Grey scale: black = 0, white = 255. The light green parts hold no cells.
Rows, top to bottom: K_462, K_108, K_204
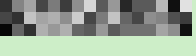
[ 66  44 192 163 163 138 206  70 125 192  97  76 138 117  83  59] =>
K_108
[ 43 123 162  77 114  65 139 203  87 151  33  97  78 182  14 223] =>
K_462
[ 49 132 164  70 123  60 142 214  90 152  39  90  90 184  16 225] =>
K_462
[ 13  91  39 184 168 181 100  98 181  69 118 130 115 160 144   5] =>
K_204
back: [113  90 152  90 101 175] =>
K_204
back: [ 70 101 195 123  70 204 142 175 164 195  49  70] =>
K_108

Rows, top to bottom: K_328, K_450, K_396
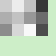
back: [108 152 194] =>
K_450
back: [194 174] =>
K_450
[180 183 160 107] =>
K_450
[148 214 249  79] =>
K_396
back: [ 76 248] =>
K_396
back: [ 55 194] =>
K_328

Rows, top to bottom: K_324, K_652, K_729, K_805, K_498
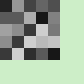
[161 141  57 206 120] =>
K_729
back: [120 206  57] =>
K_729
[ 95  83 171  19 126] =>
K_652

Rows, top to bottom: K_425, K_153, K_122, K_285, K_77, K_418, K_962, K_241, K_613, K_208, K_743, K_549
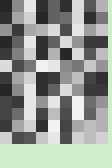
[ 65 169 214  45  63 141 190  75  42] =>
K_962
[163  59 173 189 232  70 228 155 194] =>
K_122
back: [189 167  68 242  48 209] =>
K_743

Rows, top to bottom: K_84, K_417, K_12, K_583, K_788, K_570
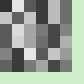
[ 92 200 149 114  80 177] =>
K_583
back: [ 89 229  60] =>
K_788
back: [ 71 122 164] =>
K_12

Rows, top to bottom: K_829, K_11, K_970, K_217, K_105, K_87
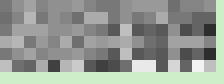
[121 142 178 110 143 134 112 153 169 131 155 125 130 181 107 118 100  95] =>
K_11
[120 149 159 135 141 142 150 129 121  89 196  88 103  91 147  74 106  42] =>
K_105

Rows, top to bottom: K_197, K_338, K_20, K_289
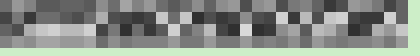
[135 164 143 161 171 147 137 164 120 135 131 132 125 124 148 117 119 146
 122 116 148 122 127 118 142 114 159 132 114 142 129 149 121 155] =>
K_289
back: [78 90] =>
K_338
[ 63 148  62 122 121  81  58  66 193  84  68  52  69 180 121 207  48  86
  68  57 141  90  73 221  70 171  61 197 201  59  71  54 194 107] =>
K_338
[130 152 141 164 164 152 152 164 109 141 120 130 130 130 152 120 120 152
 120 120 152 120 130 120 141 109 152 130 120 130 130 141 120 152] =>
K_289
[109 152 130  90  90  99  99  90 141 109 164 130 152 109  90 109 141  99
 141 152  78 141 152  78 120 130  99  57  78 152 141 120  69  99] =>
K_197
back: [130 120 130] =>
K_289

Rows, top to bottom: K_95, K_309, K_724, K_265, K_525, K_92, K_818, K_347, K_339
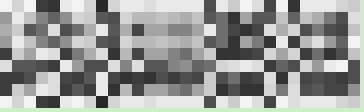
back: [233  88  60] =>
K_818
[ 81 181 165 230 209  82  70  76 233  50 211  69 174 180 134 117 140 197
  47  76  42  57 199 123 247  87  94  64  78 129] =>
K_347
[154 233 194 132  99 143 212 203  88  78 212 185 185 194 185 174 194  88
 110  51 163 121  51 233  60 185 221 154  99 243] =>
K_265
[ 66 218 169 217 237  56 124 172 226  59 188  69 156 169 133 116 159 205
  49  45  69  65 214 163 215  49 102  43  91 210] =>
K_525
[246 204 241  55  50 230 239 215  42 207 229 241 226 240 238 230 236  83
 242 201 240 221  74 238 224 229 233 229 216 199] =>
K_339

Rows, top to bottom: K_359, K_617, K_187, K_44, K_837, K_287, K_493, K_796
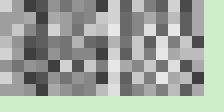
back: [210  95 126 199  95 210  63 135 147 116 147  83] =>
K_359
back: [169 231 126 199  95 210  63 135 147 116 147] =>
K_493

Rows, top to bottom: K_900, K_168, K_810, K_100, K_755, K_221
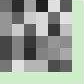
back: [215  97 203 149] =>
K_810
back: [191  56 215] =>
K_810
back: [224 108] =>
K_168
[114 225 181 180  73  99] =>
K_221

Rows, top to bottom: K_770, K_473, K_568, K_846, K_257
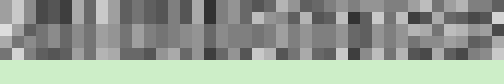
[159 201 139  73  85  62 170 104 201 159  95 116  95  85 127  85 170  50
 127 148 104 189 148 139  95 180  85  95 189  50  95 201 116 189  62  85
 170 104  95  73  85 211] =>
K_473
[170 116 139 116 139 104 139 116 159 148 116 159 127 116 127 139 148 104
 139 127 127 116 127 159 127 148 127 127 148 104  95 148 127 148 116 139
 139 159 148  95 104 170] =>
K_846
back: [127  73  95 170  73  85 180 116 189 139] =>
K_257
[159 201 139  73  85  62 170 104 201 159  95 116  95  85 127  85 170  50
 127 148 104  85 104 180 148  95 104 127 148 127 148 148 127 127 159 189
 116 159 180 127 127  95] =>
K_770

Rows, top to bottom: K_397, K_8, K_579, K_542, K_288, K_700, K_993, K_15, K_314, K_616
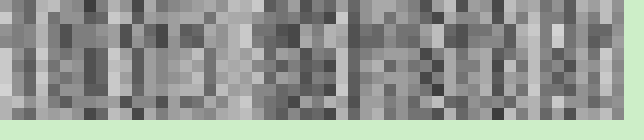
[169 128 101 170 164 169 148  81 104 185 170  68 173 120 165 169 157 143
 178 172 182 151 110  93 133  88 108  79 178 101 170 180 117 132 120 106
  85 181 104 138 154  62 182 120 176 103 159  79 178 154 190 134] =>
K_616
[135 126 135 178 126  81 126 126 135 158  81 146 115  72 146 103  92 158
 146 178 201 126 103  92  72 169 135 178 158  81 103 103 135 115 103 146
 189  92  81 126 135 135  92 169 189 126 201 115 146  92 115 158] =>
K_542
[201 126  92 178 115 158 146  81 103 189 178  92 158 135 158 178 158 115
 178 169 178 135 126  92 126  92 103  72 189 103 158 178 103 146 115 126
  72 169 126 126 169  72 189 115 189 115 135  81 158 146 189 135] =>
K_700
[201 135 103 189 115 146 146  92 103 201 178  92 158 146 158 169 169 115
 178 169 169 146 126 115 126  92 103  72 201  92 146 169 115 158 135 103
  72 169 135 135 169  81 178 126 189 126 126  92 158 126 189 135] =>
K_8
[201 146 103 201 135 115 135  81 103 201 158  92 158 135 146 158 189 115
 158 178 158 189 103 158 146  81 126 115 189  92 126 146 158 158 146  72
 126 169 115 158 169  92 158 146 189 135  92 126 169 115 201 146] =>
K_993

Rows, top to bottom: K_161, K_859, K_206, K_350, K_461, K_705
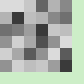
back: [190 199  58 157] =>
K_206
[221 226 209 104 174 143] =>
K_161
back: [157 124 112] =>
K_206
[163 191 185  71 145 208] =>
K_350
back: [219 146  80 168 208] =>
K_350

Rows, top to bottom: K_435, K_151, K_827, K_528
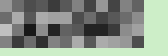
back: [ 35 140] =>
K_827
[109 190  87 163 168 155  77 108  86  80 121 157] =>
K_151
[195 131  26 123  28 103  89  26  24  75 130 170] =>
K_827
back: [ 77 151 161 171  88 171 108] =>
K_528
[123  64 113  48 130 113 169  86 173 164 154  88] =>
K_528

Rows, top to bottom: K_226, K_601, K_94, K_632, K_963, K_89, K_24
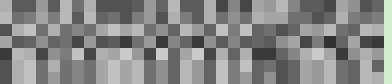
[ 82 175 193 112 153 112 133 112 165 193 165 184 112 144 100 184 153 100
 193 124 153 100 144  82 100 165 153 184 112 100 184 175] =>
K_24
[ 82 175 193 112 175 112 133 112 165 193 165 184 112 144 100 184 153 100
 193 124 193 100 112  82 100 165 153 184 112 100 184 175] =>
K_94
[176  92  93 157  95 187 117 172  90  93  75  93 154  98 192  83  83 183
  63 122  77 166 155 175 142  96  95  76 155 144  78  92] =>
K_226

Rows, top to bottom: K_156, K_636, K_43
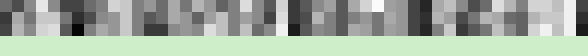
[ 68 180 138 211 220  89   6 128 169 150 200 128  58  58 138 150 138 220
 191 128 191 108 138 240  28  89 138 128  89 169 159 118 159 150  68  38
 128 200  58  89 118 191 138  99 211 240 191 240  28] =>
K_43
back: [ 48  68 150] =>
K_636
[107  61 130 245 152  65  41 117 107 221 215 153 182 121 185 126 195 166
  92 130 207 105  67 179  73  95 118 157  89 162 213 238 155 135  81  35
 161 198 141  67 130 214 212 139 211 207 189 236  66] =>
K_156

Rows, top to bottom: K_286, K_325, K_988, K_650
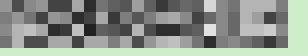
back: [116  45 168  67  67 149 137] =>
K_286
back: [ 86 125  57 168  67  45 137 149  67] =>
K_325
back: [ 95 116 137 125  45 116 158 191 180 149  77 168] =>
K_650
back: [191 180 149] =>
K_650
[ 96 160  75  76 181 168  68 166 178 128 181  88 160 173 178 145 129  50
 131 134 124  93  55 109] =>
K_650
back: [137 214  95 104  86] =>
K_286
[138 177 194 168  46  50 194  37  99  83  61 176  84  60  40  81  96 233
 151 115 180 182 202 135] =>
K_988

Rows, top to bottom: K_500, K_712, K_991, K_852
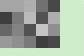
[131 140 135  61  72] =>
K_852
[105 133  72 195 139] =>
K_991

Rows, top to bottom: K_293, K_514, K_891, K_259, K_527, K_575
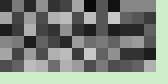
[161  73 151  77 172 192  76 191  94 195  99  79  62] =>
K_514
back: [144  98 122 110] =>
K_259
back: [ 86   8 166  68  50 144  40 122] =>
K_293

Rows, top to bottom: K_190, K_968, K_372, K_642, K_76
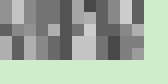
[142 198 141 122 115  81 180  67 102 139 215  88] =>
K_190
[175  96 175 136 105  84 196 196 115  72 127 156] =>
K_76
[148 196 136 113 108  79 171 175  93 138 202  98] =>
K_968
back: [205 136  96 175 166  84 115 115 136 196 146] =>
K_968
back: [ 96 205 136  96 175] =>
K_968
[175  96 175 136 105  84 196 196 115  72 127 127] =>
K_642

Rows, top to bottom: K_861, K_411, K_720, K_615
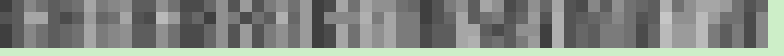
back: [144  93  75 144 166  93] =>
K_861
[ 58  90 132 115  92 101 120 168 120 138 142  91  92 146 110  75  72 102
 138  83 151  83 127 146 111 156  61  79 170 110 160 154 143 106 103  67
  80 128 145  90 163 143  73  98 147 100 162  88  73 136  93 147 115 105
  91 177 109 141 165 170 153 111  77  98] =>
K_861
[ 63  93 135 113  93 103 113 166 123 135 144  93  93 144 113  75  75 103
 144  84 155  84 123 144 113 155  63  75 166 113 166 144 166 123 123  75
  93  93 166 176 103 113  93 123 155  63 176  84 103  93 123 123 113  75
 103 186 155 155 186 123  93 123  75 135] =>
K_615
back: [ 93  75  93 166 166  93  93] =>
K_720
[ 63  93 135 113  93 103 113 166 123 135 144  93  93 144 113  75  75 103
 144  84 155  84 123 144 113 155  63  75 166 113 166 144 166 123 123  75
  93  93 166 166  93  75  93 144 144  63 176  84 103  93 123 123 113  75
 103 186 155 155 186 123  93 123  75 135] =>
K_720

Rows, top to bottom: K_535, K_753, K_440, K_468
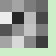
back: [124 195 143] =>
K_440
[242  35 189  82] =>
K_753

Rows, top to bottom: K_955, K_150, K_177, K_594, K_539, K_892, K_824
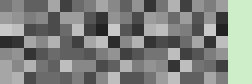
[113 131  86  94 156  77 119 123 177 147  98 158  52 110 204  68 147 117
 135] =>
K_955
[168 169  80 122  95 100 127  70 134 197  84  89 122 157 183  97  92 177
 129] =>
K_824
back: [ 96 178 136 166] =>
K_594
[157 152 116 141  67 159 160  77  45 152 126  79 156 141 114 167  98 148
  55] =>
K_150

